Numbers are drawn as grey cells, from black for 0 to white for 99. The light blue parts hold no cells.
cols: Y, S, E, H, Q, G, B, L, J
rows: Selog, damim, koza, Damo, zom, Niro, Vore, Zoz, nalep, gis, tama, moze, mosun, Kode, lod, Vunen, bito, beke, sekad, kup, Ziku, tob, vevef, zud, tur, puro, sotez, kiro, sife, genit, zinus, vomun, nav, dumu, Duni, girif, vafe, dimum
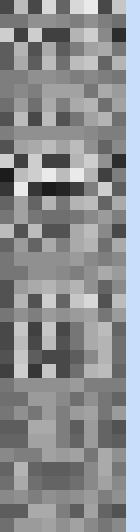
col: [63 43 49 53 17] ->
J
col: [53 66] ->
L

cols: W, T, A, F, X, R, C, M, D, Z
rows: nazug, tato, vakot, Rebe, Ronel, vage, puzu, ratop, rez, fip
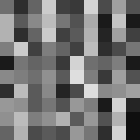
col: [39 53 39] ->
A
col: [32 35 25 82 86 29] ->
R
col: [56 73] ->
T
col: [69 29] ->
X
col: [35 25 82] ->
R
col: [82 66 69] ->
C

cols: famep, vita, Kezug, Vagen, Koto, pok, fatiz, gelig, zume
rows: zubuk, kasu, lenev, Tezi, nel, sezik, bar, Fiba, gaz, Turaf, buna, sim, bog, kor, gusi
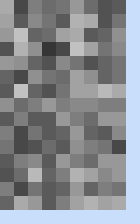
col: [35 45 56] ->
zume
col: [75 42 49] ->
vita
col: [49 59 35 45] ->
gelig
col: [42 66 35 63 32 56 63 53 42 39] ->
fatiz
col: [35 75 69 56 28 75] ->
vita
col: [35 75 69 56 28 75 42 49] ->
vita

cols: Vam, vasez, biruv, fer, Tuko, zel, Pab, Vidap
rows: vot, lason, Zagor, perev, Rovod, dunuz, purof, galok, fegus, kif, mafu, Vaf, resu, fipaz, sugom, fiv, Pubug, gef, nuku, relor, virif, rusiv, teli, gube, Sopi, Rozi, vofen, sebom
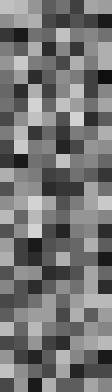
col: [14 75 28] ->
Tuko
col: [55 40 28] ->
Tuko
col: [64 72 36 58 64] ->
Pab
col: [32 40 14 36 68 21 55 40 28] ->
Tuko

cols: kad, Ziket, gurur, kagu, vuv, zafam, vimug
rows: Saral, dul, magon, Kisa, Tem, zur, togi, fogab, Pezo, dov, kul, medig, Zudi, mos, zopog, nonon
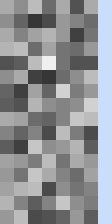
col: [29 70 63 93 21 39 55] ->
kagu
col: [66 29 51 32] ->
kagu
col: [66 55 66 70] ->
kad
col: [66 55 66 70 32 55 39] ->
kad
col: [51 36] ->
kad

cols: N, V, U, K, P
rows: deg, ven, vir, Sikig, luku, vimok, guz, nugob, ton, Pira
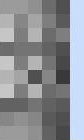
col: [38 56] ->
V
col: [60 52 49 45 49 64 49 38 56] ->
V
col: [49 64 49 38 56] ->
V
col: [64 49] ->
V
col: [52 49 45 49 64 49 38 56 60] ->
V
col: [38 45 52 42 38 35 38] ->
K

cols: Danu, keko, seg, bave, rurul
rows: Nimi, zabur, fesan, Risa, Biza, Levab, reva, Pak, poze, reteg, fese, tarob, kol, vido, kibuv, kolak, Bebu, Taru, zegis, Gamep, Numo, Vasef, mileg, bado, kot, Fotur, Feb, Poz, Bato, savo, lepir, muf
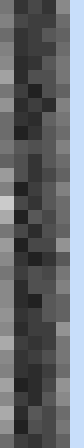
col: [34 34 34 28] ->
bave
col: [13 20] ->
keko
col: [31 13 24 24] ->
seg
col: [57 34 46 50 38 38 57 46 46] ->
rurul

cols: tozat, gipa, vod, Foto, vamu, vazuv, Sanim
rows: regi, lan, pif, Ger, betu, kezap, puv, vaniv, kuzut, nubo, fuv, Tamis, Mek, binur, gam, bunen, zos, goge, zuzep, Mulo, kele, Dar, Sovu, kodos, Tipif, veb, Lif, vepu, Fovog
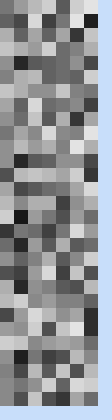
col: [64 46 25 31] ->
vamu
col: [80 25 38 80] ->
Foto
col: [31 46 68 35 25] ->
vamu

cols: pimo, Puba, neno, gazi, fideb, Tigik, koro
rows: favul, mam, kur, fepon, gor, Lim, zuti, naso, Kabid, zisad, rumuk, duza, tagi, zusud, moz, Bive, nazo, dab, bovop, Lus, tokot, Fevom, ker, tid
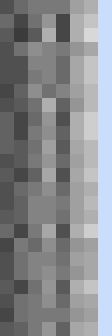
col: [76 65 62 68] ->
koro
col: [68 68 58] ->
Tigik
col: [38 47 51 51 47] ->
neno

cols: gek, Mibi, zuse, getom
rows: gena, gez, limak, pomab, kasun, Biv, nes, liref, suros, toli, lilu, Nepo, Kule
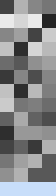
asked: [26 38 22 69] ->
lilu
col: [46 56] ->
gek
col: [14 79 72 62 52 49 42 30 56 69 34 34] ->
getom

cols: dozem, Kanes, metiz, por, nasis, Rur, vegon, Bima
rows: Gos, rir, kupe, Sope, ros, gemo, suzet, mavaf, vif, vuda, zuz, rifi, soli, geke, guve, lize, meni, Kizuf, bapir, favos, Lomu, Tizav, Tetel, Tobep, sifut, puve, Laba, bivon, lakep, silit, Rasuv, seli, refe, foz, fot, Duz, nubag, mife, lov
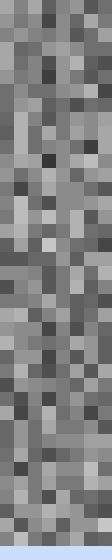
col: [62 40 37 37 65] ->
Bima
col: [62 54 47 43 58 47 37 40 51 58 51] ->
metiz
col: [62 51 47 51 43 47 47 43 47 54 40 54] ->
nasis
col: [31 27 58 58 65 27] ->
Kanes
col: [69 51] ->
Bima

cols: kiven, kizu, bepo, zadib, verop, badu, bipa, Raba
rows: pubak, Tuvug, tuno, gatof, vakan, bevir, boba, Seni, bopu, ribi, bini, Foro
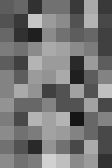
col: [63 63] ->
zadib
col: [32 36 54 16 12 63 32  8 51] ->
badu
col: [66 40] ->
kizu
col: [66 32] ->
verop
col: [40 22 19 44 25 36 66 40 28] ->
kizu

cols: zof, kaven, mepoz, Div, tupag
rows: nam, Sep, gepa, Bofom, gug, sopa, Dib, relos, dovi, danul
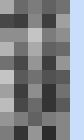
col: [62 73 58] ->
zof
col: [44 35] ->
tupag
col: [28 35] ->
kaven
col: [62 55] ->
tupag

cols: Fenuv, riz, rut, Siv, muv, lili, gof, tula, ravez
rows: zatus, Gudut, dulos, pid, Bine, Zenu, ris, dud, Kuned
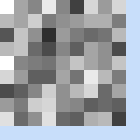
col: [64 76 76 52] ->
riz
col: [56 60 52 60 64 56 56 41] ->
muv
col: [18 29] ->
Siv

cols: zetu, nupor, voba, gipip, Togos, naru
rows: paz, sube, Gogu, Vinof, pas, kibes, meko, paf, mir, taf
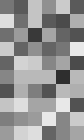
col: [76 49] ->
zetu
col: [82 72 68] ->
nupor

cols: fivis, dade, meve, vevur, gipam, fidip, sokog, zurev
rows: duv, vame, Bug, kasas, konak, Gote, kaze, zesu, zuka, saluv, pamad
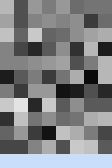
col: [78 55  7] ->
vevur
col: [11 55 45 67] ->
fidip

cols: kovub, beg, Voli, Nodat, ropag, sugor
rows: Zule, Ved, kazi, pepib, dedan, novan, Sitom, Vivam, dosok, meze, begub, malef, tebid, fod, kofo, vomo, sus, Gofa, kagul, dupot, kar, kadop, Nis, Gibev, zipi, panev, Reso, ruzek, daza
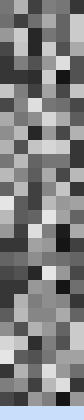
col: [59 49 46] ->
Nodat
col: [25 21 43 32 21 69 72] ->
beg

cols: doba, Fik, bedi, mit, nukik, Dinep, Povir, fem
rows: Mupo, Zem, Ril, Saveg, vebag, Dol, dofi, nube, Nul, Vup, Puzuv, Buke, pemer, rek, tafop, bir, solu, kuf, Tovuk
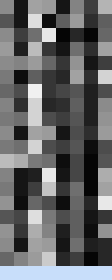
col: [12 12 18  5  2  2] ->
Povir
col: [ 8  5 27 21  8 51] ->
Fik
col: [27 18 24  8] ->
nukik
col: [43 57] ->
Dinep
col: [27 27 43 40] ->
Dinep

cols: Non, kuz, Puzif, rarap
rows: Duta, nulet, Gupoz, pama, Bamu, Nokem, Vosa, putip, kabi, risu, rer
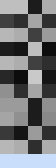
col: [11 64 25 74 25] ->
Puzif
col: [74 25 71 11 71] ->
Non
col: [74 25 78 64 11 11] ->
Puzif
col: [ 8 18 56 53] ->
rarap
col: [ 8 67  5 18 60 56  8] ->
kuz
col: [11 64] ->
Puzif

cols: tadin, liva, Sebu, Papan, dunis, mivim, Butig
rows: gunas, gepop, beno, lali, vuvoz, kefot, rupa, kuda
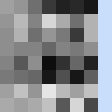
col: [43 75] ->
liva
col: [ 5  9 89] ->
Papan
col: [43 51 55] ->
Sebu
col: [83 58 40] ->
Papan

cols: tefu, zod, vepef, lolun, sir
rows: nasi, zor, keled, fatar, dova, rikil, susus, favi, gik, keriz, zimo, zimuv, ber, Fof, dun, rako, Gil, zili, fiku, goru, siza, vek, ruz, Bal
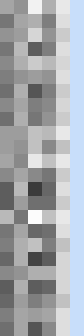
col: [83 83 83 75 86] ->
sir
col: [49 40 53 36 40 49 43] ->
tefu
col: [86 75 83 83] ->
sir
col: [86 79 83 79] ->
sir
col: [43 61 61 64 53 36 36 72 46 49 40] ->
tefu
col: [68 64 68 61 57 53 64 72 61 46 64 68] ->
zod
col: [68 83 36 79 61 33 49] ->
vepef

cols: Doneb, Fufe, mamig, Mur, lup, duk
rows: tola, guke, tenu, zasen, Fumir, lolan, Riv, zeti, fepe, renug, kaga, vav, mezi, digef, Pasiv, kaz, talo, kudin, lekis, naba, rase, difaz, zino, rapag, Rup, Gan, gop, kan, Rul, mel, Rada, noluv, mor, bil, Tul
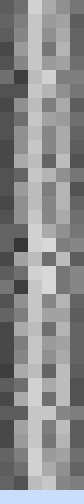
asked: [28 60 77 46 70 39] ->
zasen
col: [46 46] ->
lup
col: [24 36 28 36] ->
Doneb
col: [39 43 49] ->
duk
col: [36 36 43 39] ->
duk

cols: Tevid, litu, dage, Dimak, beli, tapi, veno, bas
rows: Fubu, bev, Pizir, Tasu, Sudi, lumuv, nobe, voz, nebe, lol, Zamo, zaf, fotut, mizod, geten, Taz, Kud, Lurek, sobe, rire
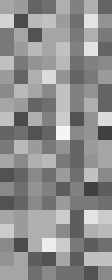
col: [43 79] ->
bas
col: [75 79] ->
beli
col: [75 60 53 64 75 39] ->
Tevid
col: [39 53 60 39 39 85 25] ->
bas
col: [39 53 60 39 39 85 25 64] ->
bas
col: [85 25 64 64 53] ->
bas
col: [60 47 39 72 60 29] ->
litu

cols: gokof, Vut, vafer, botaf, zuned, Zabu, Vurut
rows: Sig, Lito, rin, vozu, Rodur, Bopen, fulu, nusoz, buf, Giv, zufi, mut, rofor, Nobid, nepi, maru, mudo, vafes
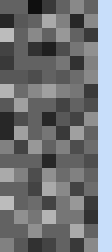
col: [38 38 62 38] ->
botaf
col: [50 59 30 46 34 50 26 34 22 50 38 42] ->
zuned

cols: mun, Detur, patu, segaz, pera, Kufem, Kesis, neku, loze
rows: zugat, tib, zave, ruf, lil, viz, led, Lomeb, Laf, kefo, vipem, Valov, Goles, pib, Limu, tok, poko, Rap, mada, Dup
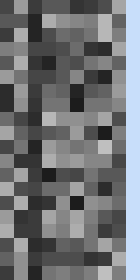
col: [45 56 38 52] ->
pera
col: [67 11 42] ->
segaz
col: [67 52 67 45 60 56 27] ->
Detur

